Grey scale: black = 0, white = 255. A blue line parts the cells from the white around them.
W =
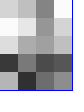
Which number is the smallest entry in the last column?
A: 86
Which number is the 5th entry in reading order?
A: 251
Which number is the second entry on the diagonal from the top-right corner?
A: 150
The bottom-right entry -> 141
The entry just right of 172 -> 160
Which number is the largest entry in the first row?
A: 251

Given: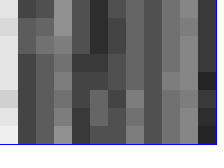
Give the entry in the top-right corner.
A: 57
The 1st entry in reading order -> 228
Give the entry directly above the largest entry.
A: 228
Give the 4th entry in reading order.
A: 144
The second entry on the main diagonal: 92
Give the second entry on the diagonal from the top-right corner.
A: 125
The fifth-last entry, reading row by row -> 125
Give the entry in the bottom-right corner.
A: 36
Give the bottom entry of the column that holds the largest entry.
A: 239
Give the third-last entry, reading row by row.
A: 113
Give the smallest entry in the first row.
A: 45
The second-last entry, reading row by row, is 134
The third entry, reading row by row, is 80
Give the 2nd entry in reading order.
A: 68

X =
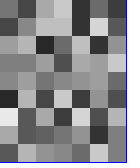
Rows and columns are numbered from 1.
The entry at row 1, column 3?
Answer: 169
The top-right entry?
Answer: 61
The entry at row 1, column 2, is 70
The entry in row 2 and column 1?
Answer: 70
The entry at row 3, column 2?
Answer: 181
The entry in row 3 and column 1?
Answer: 158
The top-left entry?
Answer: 117
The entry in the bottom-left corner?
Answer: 88
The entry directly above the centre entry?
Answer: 79
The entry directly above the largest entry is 40
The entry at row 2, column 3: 191
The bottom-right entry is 127

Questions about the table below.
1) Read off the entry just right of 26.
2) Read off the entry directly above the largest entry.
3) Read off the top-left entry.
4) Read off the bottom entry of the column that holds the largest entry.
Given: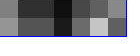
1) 107
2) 96
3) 128
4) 197

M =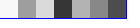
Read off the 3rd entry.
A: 218
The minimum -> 54
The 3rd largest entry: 179
